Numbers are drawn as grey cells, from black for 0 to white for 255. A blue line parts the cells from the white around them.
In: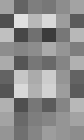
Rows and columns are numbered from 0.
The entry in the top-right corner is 163
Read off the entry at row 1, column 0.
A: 79
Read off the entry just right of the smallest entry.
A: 119
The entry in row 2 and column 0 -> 192
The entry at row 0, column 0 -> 163
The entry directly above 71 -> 225
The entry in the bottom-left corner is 149
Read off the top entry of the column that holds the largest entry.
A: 99
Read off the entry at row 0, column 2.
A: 126
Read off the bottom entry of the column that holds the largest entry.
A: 112

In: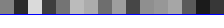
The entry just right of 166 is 90
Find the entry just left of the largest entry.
42
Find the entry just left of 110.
172

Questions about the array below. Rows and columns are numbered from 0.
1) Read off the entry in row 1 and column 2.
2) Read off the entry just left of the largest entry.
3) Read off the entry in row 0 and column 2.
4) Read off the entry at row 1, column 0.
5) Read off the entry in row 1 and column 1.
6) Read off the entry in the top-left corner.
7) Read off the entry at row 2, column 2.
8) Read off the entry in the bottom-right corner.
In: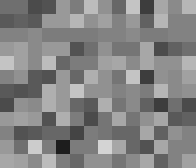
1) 89
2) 124
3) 75
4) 89
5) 97
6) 111
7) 138
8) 161
